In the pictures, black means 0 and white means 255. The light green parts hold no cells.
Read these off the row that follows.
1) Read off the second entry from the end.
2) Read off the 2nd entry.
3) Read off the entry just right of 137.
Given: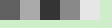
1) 137
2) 170
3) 230

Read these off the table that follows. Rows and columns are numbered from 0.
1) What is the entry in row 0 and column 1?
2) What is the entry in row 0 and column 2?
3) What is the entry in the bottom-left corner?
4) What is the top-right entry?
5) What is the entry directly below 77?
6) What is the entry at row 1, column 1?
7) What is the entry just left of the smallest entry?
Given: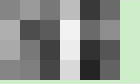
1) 154
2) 120
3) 133
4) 106
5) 120
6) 77
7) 217

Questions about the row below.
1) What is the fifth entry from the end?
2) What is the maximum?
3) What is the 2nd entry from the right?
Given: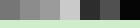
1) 155
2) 202
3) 80

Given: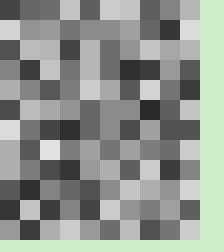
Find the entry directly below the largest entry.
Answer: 76
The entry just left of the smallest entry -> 139
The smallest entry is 42
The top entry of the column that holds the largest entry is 109
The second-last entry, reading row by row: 117
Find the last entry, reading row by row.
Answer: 203
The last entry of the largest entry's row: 203
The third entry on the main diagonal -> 181
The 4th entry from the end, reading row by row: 187
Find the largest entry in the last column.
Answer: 219
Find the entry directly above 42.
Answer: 211
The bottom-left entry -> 153
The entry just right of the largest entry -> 125
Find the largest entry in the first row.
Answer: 203
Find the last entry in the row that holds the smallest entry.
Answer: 195
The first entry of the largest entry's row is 174
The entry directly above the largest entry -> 69
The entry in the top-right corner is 181
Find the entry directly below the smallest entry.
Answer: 160
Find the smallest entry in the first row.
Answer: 69
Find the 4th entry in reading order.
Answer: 195
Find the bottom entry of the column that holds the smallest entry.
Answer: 82
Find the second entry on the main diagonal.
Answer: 147
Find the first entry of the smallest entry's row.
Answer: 76
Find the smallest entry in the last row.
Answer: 61
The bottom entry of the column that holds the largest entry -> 174
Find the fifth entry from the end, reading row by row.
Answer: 109
